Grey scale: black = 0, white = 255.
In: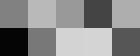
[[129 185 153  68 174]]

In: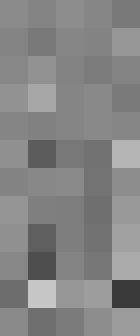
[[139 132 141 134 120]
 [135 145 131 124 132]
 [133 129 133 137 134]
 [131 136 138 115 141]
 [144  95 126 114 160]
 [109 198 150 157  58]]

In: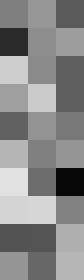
[[126 150  90]
 [206 138  95]
 [ 96 147 120]
 [225 109   8]
 [ 83  84 175]]

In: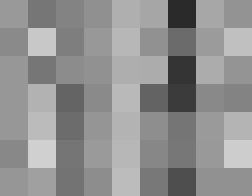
[[153 118 131 144 175 166  42 167 147]
 [151 118 140 145 174 172  52 172 148]
 [151 187 108 149 179 142 117 154 180]
 [150 160 115 141 188 120  78 145 145]]

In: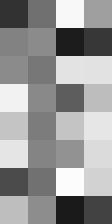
[[ 50 112 248 159]
 [139 119 227 226]
 [196 124 196 230]
 [ 75 113 252 210]]

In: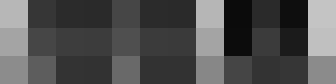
[[183  54  43  42  70  43  42 182  11  42  14 196]
 [140  93  51  50 105  50  50 135  69  51  54 139]]

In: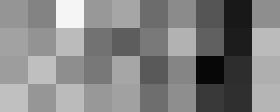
[[149 131 245 152 166 108 139  85  24 142]
 [157 191 142 120 166  89 133   7  45 175]]

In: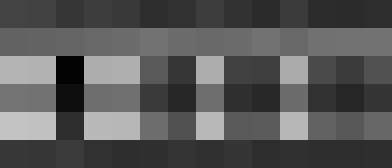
[[ 67  66  54  61  57  46  49  60  50  43  59  44  43  45]
 [180 178   3 173 175  89  54 173  65  63 171  74  59  81]
 [195 193  45 185 183 109  81 184  89  91 183  98  88 103]]

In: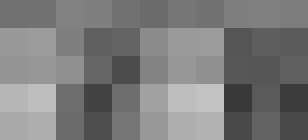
[[113 114 130 127 113 107 118 114 127 128 124]
 [148 151 144 102  76 131 151 144  87  86  95]
 [169 174 107  77 118 152 174 179  73  99  72]]
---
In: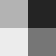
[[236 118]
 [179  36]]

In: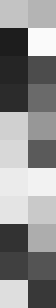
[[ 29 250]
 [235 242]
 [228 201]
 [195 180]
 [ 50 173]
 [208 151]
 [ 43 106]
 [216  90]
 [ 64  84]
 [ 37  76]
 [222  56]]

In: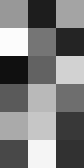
[[ 72 245  49]
 [170 198  56]
 [ 90 185 110]
 [252 117  36]
 [ 16  98 210]
 [152  29 164]]

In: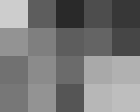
[[119 147  85 183 190]
 [113 139 107 169 177]
 [147 127  93 100  70]
 [205  93  41  77  55]]

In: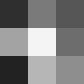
[[163 244 109]
 [ 34 182 142]
 [ 47 122  86]]

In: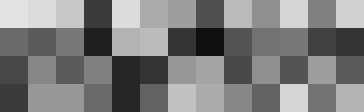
[[227 220 200  59 220 171 158  78 187 143 214 128 208]
 [ 59 151 151 106  38  98 194 171 135  98 214 114 179]
 [ 72 135  90 128  38  51 151 165  72 143  84 158  90]
 [106  90 120  31 179 187  51  15  84 114 120  65  51]]
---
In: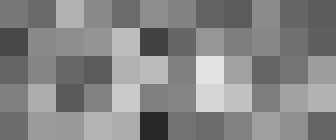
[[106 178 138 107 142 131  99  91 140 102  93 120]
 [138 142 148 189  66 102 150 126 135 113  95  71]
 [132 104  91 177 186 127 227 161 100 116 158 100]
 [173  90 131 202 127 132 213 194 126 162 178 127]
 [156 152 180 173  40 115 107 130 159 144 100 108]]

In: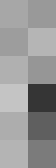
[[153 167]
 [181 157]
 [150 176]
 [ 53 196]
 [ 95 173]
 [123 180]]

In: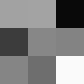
[[163   9 162]
 [135 131  60]
 [110 250 133]]

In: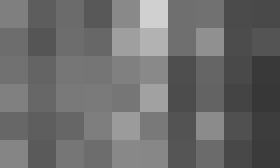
[[ 93 107  88 137 208 111 113  75  73 127]
 [ 85 109 103 159 178 111 144  76  84 109]
 [100 118 117 128 137  78 101  73  57 113]
 [103 121 122 118 161  76  99  68  55 128]
 [ 94 102 126 155 121  83 139  80  61 103]
 [ 90 118 109 136 135  85 107  72  59 133]]

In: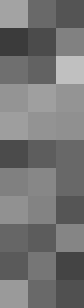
[[105  84 163]
 [ 75 129  59]
 [ 98 192 111]
 [159 148 148]
 [147 144 158]
 [ 93 104  75]
 [135 104 128]
 [131  85 145]
 [ 92 133 102]
 [118  68  90]
 [105  80 154]]

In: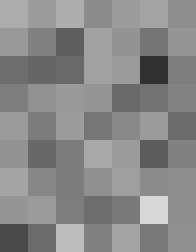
[[155 173 139 156 163 141 172]
 [129  94 162 147 116 149 153]
 [102 105 161 154  49 125 109]
 [145 153 148 106 114 131 125]
 [124 156 118 137 156 107 155]
 [104 124 168 155  93 129 147]
 [135 124 144 159 139 141 163]
 [154 125 109 121 215 142 149]
 [108 189 129 164 121 143  73]]
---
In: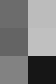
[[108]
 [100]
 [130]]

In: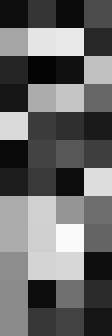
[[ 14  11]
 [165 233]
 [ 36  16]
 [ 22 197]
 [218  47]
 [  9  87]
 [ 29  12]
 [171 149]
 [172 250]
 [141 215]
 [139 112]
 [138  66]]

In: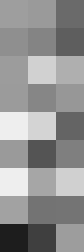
[[158 106]
 [143  94]
 [156 175]
 [155 151]
 [238 100]
 [154 127]
 [238 208]
 [162 116]
 [ 29 157]]

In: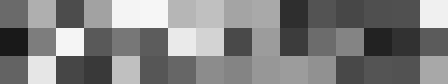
[[106  76 244 182 164  46  71  80]
 [ 25 245 119 234  73  60 132  49]
 [ 99  70 192 102 132 156  72  82]]

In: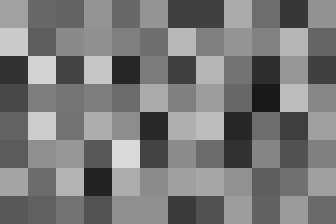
[[161  98 104  64 171  55]
 [202 138 127 184 149 181]
 [ 50  67  38  63 115 150]
 [ 72 116 107 128 103 189]
 [ 99 114 141 175  38  62]
 [ 91 151 217 139  49  81]
 [164 180 172 160 145 112]
 [ 88 114 143  59 158 155]]

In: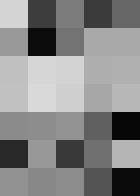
[[212 124 103]
 [153 115 169]
 [192 211 176]
 [193 207 183]
 [139 147   7]
 [ 40  57 181]
 [146 141  11]]

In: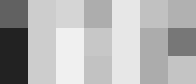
[[ 97 213 231 177]
 [ 34 240 231 119]
 [ 34 240 231 196]]
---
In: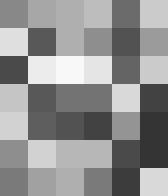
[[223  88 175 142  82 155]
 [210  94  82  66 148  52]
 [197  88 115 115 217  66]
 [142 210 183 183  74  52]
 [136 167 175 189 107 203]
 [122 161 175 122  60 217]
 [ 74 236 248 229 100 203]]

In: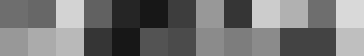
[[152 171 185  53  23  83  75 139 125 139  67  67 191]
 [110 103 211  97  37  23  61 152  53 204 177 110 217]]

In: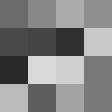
[[186  93 164 121]
 [108 136 170 142]
 [ 74  68  47 200]
 [ 41 216 208 121]]

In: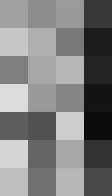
[[220 153 134  19]
 [213 100 167  50]
 [199 175 120  27]
 [191 113 183  72]
 [160 140 153  56]
 [126 167 183  35]
 [ 94  80 206  11]]

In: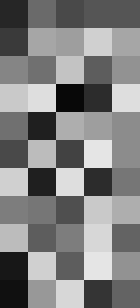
[[208  31 222  44 118]
 [201 222   8  44 222]
 [188  93 125 215  99]
 [133 112 195  93 146]
 [125 118  79 201 174]
 [112  31 174 158 140]
 [ 73 188  66 229 140]
 [ 58 166 158 208 166]
 [ 38 106  73  85  85]
 [ 23 208  93 229 146]
 [ 16 152 215  52  99]]

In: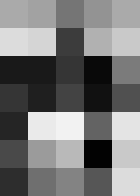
[[220 213  60 177 201]
 [170 162 117 147 170]
 [ 73 155 185   2 201]
 [ 53  31  67  17  80]
 [ 45 111 131  86 220]
 [ 37 234 242  99 228]
 [ 25  25  53   9 123]]
